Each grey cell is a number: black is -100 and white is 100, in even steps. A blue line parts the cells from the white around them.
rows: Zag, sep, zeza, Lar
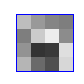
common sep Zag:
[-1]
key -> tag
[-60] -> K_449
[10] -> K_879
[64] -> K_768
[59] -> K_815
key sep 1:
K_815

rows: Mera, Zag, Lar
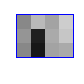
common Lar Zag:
[33]
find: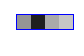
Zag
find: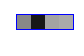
Lar
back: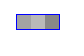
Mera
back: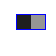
Zag

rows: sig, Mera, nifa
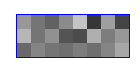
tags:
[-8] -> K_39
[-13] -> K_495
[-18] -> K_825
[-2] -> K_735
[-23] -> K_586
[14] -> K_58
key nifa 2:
K_39
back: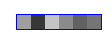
sig
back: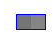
nifa

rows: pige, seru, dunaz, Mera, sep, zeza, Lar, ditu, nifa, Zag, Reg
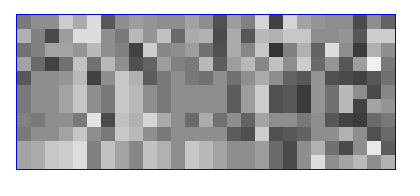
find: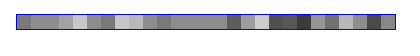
zeza
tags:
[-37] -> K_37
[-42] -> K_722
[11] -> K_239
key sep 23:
K_722
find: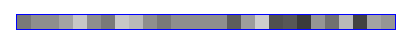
Lar
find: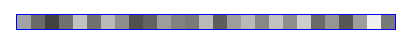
Mera
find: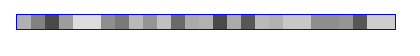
seru

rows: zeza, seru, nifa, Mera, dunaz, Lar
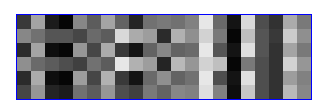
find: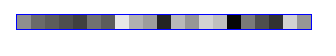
Mera
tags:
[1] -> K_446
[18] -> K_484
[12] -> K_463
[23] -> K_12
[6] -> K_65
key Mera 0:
K_463
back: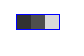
zeza

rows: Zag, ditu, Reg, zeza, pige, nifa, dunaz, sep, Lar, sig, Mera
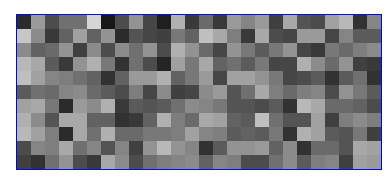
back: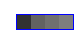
pige
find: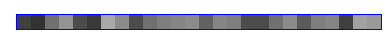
Mera
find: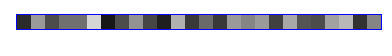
Zag
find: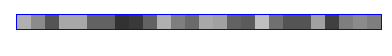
sep
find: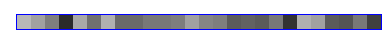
Lar
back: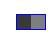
ditu
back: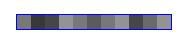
Reg

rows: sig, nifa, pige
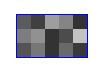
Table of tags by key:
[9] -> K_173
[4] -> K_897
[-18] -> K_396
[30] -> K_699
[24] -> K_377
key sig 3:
K_897
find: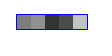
nifa
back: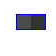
nifa
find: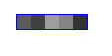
sig
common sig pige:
[-60]
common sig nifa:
[-60]

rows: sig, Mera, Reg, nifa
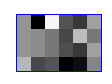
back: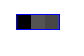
nifa
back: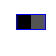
nifa
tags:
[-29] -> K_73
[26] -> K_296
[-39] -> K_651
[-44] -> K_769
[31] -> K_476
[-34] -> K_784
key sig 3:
K_784
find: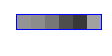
Reg
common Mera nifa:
[-44]
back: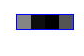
nifa

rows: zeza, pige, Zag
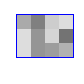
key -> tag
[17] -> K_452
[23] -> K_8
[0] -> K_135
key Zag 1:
K_452
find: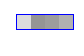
Zag
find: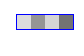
pige
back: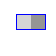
pige
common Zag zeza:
[73]
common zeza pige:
[73]

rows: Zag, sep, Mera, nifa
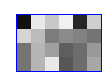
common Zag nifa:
[83]
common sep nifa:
[-9]
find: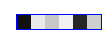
Zag

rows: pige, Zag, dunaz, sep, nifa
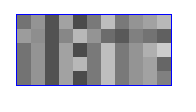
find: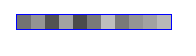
pige
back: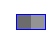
Zag

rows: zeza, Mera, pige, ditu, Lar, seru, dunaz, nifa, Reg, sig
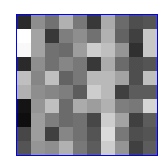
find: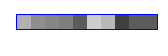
seru
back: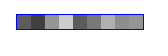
sig
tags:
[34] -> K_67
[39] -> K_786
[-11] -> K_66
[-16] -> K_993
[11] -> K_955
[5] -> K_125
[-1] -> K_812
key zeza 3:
K_786
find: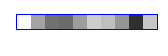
pige
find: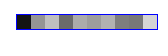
dunaz
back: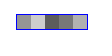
sig
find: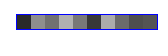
zeza

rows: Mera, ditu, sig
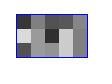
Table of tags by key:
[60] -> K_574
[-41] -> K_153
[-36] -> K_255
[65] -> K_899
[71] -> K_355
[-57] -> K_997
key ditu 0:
K_355
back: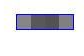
Mera
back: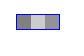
sig
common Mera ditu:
[0]
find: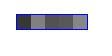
Mera
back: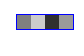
ditu
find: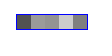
sig

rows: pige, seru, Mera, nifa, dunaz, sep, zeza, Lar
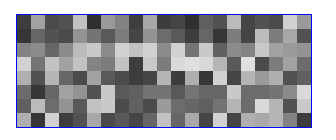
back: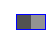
sep
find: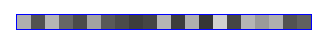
dunaz
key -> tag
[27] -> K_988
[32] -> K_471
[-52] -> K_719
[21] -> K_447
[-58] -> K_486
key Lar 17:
K_471
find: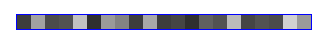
pige

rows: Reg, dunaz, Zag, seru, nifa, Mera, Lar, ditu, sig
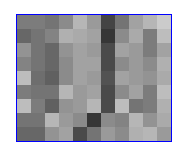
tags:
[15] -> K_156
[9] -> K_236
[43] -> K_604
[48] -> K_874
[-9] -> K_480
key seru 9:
K_236
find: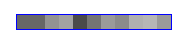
sig
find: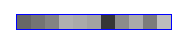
dunaz
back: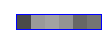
Zag
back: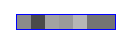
Mera
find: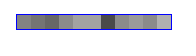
seru

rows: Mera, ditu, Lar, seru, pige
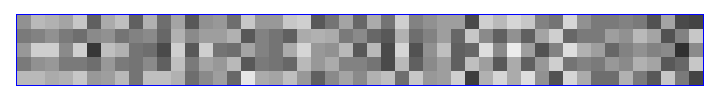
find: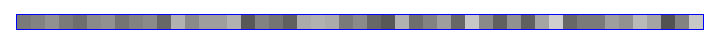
ditu
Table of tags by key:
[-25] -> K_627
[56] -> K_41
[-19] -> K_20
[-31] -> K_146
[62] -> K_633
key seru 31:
K_627
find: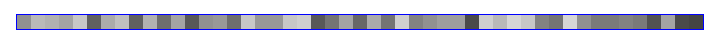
Mera

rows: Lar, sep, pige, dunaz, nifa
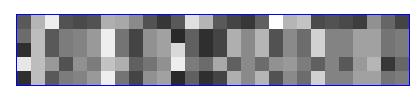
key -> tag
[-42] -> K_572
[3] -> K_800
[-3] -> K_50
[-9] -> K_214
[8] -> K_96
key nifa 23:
K_800
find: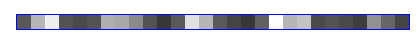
Lar
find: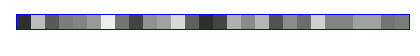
pige

